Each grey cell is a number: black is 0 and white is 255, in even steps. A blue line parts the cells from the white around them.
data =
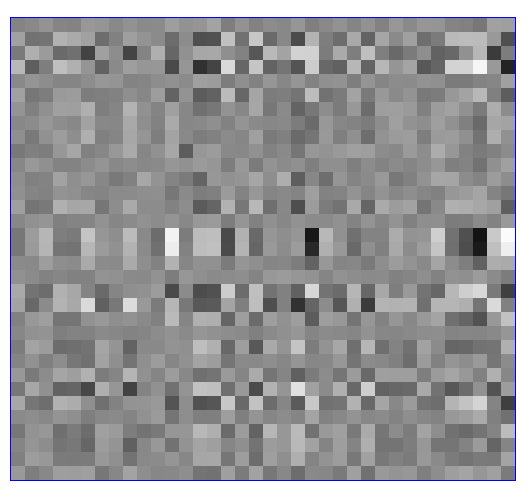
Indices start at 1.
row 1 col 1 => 132
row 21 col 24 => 86
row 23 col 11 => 140
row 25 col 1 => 132
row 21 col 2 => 104
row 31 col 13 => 147
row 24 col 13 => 144
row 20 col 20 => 129
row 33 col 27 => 153
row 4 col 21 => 84
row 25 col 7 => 162
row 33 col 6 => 159
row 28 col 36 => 63
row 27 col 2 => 167
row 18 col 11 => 130
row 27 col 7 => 175
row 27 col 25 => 104
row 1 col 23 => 137
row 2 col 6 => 161
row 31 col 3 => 141
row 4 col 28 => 149
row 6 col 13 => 147
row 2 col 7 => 109
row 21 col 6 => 218
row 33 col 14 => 116
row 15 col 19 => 144
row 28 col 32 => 180
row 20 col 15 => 81
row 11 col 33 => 131
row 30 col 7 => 160
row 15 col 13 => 136
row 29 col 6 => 126
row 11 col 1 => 135
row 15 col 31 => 143
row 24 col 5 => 111
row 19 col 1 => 145
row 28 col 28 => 136
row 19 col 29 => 133
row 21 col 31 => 181
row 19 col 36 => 124

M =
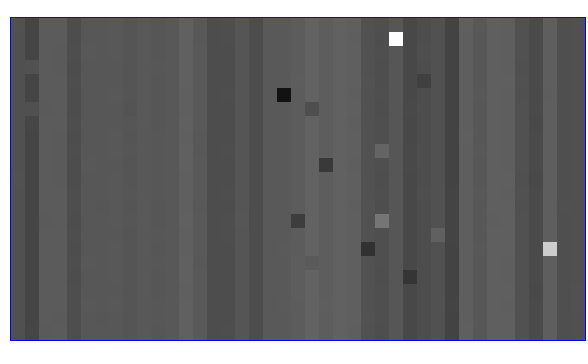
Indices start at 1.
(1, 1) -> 81
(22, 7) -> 86
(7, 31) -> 81
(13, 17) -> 85
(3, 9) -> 85
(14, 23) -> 93
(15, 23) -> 93
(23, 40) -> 79
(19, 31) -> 81
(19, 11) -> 86
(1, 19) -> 89
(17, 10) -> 88
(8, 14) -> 89
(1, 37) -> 81
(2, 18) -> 77
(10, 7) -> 87
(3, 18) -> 77
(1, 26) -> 81
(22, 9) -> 85
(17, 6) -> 87
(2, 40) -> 79
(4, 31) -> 81
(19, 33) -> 94
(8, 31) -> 81
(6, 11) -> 86
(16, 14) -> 89
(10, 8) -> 88
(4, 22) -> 98
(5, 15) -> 77
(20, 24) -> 97
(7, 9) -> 84
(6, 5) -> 77
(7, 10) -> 88
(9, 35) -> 95
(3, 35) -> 95
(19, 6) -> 87
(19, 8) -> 88
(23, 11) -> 86
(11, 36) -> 94
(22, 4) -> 90

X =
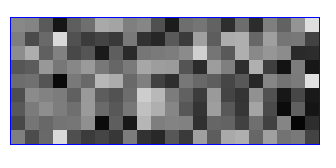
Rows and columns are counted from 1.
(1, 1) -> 136
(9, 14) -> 160
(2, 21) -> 120
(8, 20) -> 133
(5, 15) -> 94
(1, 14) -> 117
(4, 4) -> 119
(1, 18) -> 44
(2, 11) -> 38
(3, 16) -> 89
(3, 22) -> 44
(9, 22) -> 67
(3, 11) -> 122
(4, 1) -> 86
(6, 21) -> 71
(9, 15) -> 93
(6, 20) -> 23
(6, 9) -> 109
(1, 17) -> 109
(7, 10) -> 192
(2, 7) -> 68
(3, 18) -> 137
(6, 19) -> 81
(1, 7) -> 169
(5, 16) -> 70
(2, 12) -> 89
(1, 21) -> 148
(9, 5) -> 79
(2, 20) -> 117
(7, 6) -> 154
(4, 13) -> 84
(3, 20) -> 140
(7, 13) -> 87
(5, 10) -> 128
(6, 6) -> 153
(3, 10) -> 118

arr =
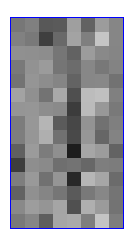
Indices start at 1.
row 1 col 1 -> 119
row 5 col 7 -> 136
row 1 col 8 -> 134
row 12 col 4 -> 149
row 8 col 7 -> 113
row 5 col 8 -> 114
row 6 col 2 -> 144
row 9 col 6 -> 151
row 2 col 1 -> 129
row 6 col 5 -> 79
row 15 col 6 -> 126
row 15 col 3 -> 94
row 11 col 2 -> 142
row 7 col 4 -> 138
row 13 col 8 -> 116
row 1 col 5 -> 159
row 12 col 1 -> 126
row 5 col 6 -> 135
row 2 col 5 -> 163
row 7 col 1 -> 149
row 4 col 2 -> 146
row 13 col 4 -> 118
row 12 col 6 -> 182
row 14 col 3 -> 149
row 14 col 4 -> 165
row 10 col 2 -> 155
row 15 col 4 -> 166
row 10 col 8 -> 99
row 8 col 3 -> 181
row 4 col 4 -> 117
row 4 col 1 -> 121
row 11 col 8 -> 124
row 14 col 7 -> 155
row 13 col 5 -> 90
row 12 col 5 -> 40

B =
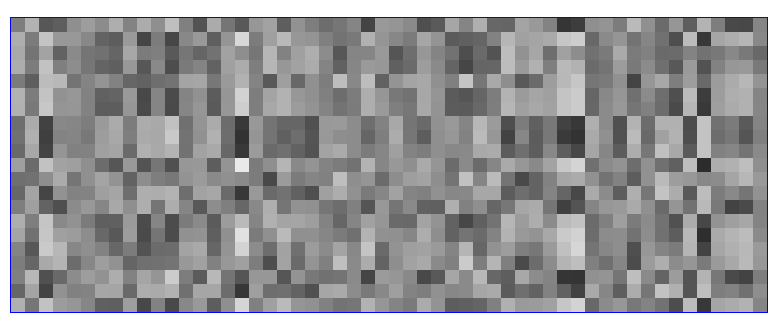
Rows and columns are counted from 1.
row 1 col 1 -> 126
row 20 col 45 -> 172
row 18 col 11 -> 113
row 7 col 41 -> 203
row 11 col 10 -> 83
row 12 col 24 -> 190
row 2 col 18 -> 124
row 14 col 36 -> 119
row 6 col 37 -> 155
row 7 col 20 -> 178
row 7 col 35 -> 126
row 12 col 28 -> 141
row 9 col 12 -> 201
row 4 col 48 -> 88
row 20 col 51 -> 126
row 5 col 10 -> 98
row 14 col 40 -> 64
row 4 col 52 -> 151
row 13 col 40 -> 101
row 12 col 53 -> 183
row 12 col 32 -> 116
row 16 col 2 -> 113
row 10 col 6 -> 130
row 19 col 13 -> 125
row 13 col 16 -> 106
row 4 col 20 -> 151
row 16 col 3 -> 198
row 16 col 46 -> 141
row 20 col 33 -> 138
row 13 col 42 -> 170
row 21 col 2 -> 118
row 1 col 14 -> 83
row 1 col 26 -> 68
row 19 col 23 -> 113
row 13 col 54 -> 146
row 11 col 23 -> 131
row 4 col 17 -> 172
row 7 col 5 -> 150
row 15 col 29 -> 105
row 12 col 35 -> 187

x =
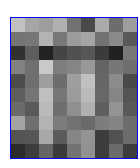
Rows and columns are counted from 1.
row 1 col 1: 193
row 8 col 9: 109
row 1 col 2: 166
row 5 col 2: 110
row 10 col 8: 107
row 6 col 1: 95
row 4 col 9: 110
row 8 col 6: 106
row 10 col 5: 115
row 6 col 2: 117
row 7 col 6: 176
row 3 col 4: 69
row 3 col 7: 59
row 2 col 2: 119
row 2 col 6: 165
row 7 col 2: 89
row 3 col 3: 34
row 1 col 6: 73
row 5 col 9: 73
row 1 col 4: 176
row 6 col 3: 191
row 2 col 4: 120
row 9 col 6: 147
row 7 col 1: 107
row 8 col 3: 179
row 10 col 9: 60
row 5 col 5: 158
